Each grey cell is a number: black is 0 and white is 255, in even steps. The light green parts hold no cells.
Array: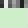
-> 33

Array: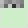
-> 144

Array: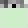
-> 121

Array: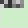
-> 198

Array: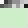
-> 188

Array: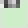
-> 209

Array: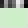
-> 191
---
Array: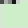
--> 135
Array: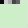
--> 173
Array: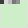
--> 191
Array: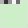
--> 149
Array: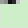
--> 17
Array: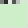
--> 232
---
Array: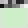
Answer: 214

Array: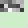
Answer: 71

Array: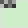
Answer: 117

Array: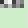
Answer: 147

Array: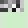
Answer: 44

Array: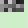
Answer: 156

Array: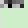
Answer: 190

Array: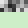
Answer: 187

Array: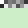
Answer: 153
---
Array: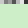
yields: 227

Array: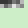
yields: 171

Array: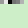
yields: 125

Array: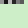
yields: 121

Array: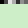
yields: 143

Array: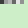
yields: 228
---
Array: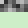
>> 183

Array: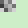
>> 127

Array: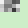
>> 82

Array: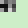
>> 131

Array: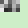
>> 166

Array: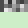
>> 63

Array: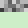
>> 181
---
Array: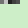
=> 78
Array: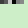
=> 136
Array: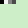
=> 74
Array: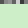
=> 126
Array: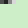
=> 216
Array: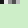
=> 187
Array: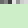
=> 216
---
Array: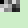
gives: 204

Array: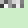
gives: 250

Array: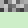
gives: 197

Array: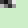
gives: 122

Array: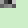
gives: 129

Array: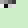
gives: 14

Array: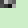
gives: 56

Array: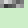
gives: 53
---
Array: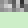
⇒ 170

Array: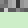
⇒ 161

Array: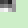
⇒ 162

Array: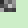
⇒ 151

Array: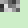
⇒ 141

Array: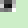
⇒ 171

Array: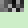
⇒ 39

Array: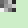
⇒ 37
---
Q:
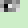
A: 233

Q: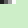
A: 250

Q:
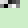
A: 248

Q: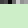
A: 203

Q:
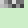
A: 220

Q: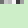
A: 246

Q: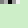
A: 241

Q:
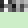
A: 252
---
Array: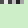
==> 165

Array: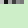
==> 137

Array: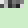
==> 189

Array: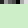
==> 157

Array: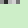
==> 146

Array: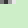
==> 122

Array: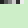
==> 130

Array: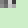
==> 168

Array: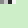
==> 136
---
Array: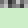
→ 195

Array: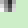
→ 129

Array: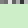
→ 171

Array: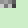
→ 162

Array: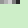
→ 208

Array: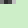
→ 45

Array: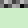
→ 106

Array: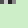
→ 207

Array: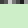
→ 75
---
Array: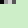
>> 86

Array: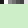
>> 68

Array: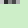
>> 73

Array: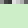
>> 69

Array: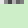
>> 99

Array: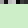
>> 18

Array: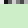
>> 74

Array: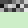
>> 33

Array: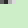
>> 98

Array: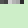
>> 69
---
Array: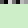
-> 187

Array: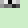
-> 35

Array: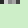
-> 165

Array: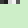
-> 242

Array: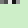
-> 20

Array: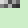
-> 62

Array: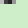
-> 38
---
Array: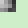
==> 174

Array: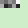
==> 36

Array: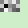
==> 6

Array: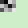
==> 146

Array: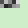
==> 36

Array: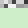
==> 83
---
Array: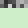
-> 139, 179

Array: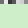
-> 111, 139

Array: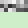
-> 194, 75

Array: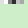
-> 224, 169

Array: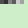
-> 78, 163

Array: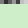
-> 123, 208

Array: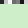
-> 38, 210

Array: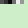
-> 82, 151
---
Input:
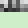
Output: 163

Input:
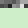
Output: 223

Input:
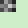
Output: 202

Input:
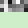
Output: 134

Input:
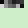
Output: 178

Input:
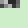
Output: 54

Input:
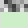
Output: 194
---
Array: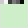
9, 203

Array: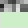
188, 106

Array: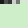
117, 25

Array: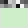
93, 163

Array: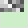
87, 99

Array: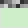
75, 166
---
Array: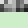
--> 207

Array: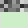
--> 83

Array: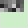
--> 131

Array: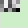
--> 92

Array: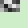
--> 229

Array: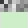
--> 116

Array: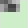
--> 135
